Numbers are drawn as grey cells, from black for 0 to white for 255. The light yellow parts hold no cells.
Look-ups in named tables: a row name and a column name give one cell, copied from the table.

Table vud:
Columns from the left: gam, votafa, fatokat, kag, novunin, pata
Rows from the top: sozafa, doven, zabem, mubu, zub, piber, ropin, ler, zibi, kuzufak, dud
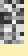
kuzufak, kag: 94
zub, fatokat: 114
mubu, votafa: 61
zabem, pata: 57
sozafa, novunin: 108
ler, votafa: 243
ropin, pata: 214
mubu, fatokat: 78
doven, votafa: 237
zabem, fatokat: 230
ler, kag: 80
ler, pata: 221
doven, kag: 61
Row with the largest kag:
piber

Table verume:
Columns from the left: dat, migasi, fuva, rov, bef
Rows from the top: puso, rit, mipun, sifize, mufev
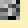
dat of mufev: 111
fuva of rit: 103
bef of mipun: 49
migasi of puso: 161
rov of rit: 56
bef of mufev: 163
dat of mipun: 85
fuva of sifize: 203
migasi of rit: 203
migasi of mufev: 104
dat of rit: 175
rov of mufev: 6
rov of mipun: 149
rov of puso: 207
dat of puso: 177
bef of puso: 16
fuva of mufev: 0
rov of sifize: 123
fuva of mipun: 192
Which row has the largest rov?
puso

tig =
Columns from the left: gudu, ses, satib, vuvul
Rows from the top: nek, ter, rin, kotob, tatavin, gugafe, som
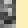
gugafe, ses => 41
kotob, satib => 161
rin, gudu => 134
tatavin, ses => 78
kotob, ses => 68
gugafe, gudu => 135
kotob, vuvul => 93
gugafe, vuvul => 101
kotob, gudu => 73
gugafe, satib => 40
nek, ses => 198
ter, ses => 130
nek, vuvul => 74
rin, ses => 151
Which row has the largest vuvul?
som

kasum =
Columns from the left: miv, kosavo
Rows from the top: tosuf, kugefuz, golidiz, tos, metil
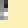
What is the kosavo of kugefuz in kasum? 33
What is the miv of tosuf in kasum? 129
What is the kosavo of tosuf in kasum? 61
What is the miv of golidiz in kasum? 145
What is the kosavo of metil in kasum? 175
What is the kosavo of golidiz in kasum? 155
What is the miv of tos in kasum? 180
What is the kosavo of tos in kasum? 250
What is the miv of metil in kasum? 145
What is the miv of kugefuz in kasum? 139
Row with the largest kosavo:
tos

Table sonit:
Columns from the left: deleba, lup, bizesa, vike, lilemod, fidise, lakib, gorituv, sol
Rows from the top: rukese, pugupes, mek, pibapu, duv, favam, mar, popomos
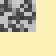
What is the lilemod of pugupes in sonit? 197
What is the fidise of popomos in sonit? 131
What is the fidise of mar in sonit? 122
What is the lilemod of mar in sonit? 184
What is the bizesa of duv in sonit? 63
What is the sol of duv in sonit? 101
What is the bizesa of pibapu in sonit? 201
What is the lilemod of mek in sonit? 94
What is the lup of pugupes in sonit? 69
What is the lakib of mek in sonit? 68
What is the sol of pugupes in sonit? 177
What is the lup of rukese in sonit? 71
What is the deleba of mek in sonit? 117
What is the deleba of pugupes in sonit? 80
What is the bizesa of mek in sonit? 79
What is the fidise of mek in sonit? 187

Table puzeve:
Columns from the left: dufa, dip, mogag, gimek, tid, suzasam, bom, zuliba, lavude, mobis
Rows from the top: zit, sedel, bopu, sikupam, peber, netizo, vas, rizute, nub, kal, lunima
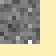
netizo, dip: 100
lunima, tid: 146
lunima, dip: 126
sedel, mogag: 100
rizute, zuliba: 122
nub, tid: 113
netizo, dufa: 90
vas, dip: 116
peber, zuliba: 117

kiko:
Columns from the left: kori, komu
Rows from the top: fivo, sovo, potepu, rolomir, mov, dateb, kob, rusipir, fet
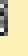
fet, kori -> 31
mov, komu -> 89
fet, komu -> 117
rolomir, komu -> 114
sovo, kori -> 219
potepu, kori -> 86

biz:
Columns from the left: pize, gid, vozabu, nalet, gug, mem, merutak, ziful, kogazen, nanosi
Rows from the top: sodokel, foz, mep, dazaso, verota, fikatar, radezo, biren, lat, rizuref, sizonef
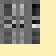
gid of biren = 93
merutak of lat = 104
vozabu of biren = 95
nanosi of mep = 52
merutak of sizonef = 103
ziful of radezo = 106
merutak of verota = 113
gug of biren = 110
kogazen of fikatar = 10
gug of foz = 114
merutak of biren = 107
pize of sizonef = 116

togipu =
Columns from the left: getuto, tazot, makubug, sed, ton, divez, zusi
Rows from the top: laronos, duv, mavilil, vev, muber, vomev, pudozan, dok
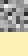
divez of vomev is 138
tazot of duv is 242
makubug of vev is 52
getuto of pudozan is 181
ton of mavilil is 183
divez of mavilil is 164
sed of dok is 110
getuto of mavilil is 80
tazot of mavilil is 174
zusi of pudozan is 206
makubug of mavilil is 158
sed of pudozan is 151
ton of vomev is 77
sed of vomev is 192
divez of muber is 174
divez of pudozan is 138
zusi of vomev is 82
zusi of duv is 155
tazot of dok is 168

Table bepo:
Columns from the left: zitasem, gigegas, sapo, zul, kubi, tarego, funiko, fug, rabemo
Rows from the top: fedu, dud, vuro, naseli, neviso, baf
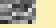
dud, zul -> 57
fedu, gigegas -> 117
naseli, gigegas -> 100
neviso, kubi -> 60
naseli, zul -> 213
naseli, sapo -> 87
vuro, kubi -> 123
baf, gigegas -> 39
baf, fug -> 46
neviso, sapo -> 169
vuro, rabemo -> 104
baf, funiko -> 169
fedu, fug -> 88
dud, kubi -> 62
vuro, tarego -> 92
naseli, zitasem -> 102
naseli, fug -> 154
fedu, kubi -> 149
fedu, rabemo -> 122
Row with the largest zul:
naseli

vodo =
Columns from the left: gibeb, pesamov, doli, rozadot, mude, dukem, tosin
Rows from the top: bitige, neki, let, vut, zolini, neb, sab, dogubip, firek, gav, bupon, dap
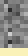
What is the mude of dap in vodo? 141
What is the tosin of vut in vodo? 176
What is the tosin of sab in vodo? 151
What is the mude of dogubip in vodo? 129
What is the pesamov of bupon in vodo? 112
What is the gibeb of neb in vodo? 112
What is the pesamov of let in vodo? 155
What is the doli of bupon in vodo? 48
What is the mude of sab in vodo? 106
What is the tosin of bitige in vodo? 135

